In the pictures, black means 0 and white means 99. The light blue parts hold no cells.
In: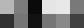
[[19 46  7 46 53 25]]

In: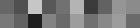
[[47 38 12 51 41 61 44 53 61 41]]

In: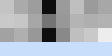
[[78 77 65 45 59 70 68 69]]

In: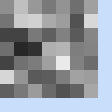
[[45 79 81 66 61 32 84]
 [43 15 19 68 70 49 51]
 [83 58 35 36 49 63 61]]

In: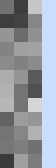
[[24 26 52]
 [51 62 63]
 [67 58 35]
 [71 45 83]
 [45 52 69]
 [23 62 48]]

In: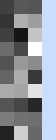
[[20 68 61]
 [42 28 99]
 [39 67 22]
 [33 27 15]
 [13 80 40]]

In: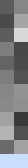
[[29 64]
 [49 28]
 [49 32]
 [53 56]
 [70 31]]
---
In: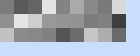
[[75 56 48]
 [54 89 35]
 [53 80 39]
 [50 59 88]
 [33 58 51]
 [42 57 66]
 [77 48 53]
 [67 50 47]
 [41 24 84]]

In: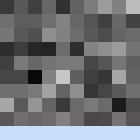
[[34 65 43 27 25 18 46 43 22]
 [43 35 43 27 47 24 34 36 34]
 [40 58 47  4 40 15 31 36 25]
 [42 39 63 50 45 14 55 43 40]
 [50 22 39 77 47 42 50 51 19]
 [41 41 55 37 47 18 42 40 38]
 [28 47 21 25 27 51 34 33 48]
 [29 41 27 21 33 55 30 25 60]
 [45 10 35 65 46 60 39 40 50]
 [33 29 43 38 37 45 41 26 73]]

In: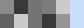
[[38 54]
 [79 22]
 [45 45]
 [22 48]
 [58 79]]

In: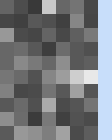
[[35 55 34 50 46 40 40 59 27 39]
 [59 42 41 28 41 53 42 29 25 30]
 [56 23 31 29 32 47 34 27 34 22]
 [49 47 66 45 52 40 24 39 31 78]
 [63 25 29 34 61 55 42 28 25 40]
 [29 32 33 62 80 34 34 37 52 45]
 [36 29 45 33 90 37 31 47 27 28]]

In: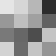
[[82 47 59 89]
 [41 40 74 83]
 [76 30 62 71]
 [58 76 38 17]]

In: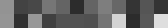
[[58 57]
 [19 26]
 [59 28]
 [25 46]
 [32 39]
 [32 17]
 [31 39]
 [45 49]
 [82 40]
 [17 20]
 [34 33]
 [86 20]]

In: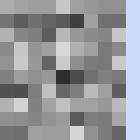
[[44 56 69 32 50 57 53 69 45 67]
 [43 55 82 31 61 78 77 52 36 63]
 [62 52 50 49 56 59 58 49 43 61]
 [61 57 63 74 59 39 62 36 39 61]
 [61 60 75 40 18 79 84 71 35 77]
 [83 35 63 49 29 55 68 59 25 62]
 [56 49 63 72 44 48 62 54 62 59]
 [48 48 59 62 50 47 47 52 44 56]
 [39 65 72 37 47 78 53 77 43 56]]
